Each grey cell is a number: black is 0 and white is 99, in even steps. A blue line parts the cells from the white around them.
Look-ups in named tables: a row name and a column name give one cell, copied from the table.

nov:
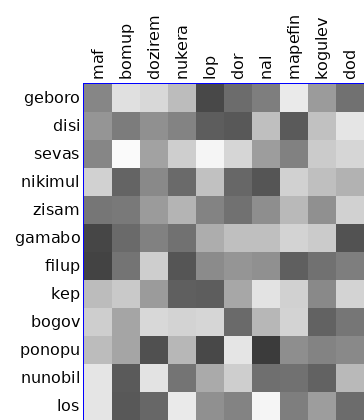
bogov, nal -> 71
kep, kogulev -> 53
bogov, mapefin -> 82
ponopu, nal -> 23
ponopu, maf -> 73
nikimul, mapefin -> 81
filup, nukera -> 33
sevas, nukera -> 80
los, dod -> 42
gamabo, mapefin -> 82
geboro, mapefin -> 91
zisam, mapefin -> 72
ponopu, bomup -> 64
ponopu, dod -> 53

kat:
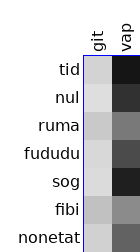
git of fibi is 75
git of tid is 82
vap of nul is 19
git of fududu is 84
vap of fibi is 54
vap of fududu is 29
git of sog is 85
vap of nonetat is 38
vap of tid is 8
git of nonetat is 81
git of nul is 86
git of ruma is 78
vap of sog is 12
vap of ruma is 47
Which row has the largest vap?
fibi

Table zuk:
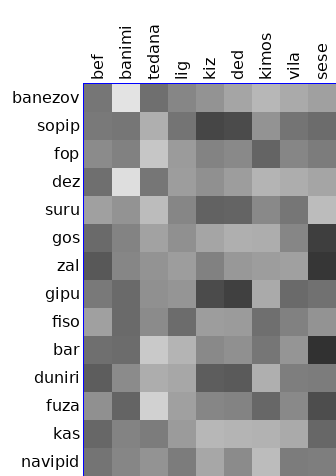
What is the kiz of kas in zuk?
71
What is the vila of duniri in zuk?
49
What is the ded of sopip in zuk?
29
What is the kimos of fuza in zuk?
40
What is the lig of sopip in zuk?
45
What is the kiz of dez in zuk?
56
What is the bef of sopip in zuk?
47
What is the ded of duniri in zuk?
35
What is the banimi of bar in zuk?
42
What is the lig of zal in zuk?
61
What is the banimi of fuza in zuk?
39
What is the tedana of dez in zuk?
46
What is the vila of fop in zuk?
52
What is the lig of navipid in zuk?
48
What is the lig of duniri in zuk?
65
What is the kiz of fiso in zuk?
61
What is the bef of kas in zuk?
40
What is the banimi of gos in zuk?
51
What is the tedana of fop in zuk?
77
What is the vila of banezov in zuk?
66

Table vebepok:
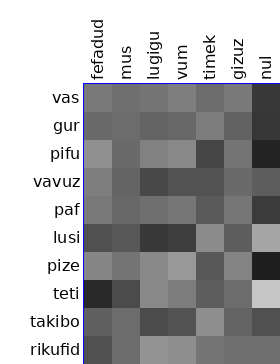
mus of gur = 42
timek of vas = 42
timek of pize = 34
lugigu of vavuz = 28
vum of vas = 49
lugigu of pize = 53
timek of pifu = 27
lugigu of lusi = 22
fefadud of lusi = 31
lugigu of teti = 53
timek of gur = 48
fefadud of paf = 47
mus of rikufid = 42
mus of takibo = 42
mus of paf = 40
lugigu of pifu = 50
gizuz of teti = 42
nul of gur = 21
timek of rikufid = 45
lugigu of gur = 39

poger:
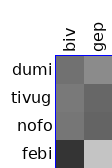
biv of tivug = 47
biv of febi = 20
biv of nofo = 46
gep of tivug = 40
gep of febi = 76
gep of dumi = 54
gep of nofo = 39
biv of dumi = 44
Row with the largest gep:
febi

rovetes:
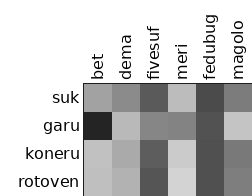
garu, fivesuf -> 52
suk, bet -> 63
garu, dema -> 72
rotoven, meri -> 82
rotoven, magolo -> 49
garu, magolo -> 76
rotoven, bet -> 74
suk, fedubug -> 29

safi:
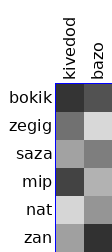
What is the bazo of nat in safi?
58
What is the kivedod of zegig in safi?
44
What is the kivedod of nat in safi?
83
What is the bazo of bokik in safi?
32
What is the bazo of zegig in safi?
84
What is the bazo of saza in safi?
49
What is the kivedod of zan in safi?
62
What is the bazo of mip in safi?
69
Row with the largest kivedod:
nat

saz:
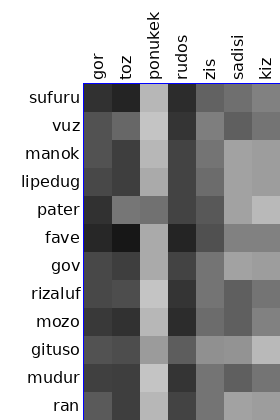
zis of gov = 45
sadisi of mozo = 37
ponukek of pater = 44
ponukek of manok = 71
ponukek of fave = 66
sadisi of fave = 50
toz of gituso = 30
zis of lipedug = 42
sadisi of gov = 63
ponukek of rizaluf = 76
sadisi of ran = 63
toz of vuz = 40

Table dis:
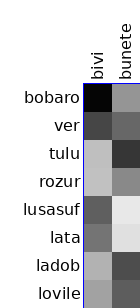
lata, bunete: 87
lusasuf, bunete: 90
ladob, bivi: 69
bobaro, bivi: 2
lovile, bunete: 36
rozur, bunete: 53
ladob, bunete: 30

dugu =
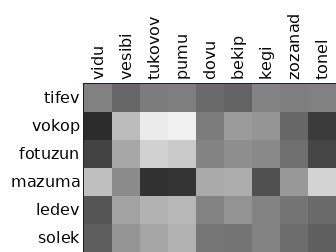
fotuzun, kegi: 53
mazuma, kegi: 31
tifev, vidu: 50
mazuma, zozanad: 59
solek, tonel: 37
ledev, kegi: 51
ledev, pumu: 71
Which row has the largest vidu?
mazuma

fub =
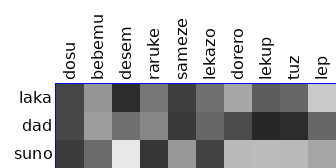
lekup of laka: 36
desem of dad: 43
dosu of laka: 27
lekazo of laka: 43
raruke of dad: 52
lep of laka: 78
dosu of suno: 23
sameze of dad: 22
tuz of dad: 17
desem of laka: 17
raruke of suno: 21
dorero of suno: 72
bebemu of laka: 58
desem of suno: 90
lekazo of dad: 40
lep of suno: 64
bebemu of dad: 61
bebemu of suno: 41
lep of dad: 40

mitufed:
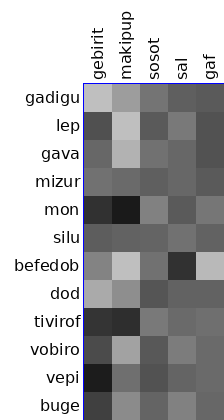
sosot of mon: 50
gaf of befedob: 72
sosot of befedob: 44
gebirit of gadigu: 74
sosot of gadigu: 45
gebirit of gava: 40
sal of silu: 44
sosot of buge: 39
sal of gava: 40
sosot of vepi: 32
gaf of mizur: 35
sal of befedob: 19
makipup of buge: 54
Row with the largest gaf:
befedob

